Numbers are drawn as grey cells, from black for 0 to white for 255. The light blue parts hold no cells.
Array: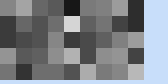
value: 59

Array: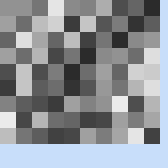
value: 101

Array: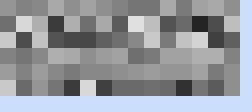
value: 202

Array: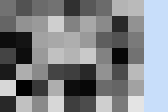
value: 13

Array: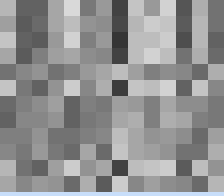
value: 196

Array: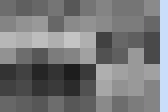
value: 183

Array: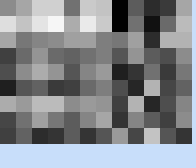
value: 166

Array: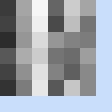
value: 44

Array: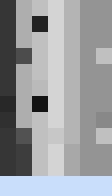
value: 54
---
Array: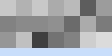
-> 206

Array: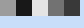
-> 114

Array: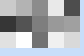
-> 240

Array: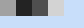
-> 79

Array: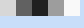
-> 157

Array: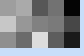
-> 93
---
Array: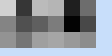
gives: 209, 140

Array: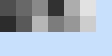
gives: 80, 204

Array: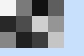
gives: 244, 198

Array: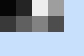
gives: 7, 76

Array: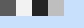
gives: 89, 189

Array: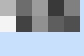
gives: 184, 80

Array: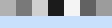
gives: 177, 156
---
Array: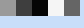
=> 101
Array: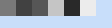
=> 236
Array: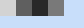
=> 121
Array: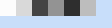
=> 189
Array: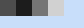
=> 209
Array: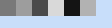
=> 178
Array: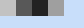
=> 159
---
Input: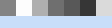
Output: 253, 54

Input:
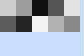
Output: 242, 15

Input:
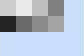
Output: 233, 37

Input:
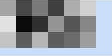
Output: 225, 11

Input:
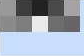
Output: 233, 34

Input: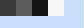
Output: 248, 21
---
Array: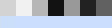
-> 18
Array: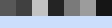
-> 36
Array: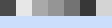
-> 148
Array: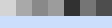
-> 157
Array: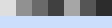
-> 64
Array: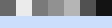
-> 145
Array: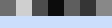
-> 11
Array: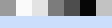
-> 124
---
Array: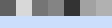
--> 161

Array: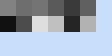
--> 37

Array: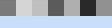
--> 41

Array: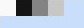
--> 131

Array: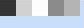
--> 139

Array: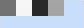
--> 41

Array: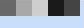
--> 26
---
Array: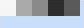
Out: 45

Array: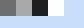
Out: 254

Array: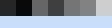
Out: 63

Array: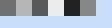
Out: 236

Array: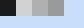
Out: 154

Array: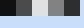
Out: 130

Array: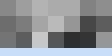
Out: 171
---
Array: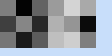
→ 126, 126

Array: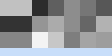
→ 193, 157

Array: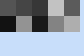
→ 84, 174

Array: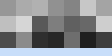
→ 151, 61

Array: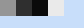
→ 149, 234

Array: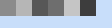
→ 139, 61

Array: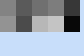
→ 131, 8

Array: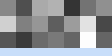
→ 136, 101
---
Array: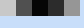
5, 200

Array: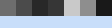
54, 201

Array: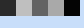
99, 191

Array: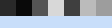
216, 216

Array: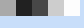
71, 253

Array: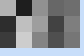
158, 205

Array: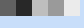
190, 235

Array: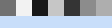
198, 242

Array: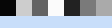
251, 251
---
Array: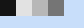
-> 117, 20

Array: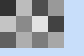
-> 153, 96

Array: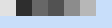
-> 183, 225

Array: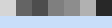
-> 40, 213

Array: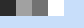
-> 255, 43

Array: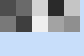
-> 197, 121

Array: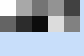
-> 65, 100
